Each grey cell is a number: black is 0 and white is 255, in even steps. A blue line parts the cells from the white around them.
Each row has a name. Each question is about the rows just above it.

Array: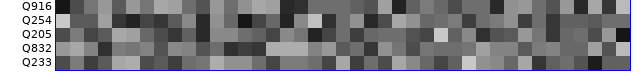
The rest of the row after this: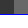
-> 110,76,152,22
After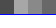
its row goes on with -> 69,97,200,145,137,104,167,54,97,110,83,28,97,97
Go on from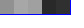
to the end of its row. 110,110,110,97,83,160,35,97,123,104,76,110,110,41,145,152,110,83,152,41,167,54,186

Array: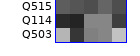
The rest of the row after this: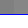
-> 194
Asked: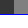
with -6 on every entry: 48,122

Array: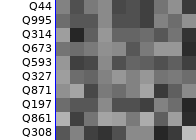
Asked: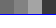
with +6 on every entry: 115,136,170,64
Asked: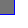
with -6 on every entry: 110
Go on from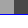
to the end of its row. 122,109,130,164,58,95,138
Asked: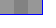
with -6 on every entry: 145,124,145
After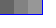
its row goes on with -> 130,151,116,122,109

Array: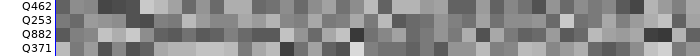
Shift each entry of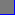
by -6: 116
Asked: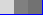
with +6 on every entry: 223,134,120
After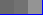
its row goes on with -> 128,114,162,114,141,141,148,106,201,114,122,168,128,155,174,194,98,162

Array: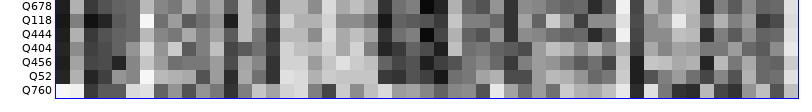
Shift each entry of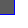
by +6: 97
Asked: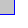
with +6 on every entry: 203
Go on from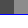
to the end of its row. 163,232,177,105,177,127,156,58,76,218
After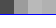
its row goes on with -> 148,105,120,203,31,83,127,156,112,70,134,83,177,105,112,224
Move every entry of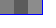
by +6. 133,97,146
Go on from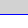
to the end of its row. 156,197,224,203,191,99,70,83,31,64,83,120,134,105,58,127,156,148,120,91,112,70,197,31,197,191,169,177,37,185,120,169,105,99,203

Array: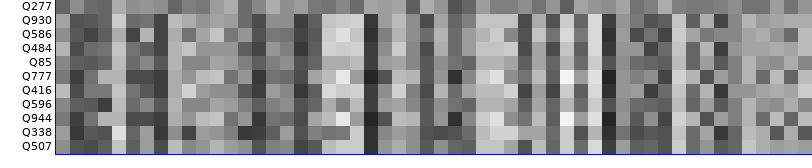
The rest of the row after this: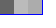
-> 88,172,88
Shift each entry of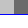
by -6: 189,101
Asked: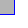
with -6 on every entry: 174
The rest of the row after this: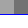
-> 127,172,127,120,120,127,142,114,114,156,114,149
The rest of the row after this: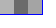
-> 187,187,209,68,156,68,203,94,216,49,149,156,62,107,195,107,180,56,149,149,164,172,164,203
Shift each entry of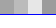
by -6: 158,181,225,150
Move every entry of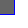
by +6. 107

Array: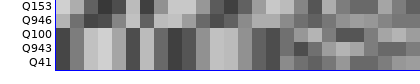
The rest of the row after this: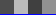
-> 200,200,151,91,64,97,157,200,187,133,85,173,125,105,105,165,125,97
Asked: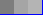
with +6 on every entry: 131,171,186
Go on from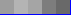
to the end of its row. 105,125
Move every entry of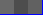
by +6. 111,83,103
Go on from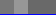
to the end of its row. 125,151,157
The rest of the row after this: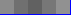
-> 157,151,133,119,119

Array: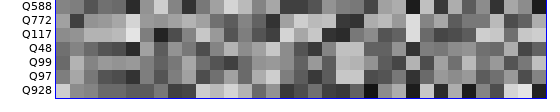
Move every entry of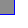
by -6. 134
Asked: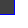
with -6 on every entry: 58
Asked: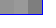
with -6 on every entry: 141,147,120

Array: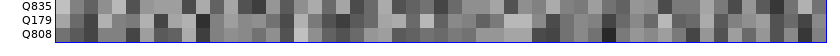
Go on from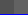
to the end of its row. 114,69,106,143,143,165,82,143,129,171,129,122,158,114,98,150,143,75,122,122,165,122,75,150,90,55,114,177,114
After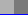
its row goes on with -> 82,62,90,106,165,171,106,184,98,137,129,98,122,184,184,137,75,114,137,129,69,106,137,106,184,98,106,171,90,129,143,158,82,106,69,137

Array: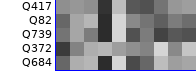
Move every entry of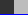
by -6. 45,183
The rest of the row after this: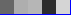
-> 74,103,189,158,166
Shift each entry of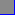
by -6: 131
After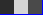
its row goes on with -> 103,189,158,166
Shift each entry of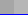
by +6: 172,188
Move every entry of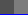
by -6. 75,118
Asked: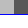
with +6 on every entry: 195,94

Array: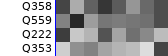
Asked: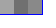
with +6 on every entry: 170,118,143
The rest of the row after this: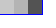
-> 164,112,137,188

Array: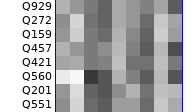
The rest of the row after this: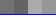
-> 107,199,164
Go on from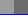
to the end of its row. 199,170
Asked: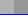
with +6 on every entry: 184,156
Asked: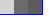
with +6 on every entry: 218,113,98
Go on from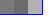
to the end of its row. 136,99,205,157
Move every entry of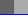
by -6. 93,164

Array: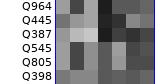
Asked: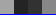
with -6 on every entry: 158,30,44,129
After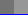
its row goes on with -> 164,36,50,135,115
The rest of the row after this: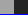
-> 50,135,115
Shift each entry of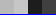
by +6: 191,204,35,70

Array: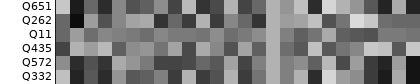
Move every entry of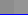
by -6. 135,143
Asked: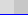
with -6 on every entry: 213,193
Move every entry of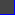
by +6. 74

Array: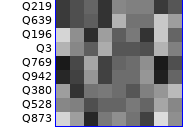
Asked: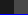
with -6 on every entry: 20,66
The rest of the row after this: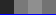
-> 65,220,143
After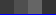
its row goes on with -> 135,128,128,58,86
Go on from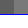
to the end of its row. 51,200,101
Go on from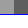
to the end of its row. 121,51,200,101

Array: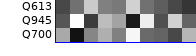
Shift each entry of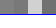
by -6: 122,115,203,107
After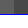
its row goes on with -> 53
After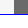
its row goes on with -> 100,72,182
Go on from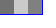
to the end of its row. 121,209,113,94,72,53
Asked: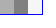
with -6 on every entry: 169,122,240
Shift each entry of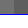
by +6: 119,100

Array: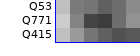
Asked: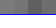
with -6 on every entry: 117,111,90,104
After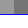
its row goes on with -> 96,81,89
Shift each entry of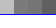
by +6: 197,129,123,102
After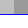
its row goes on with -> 117,96,81,89
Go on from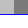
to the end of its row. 117,96,110,139

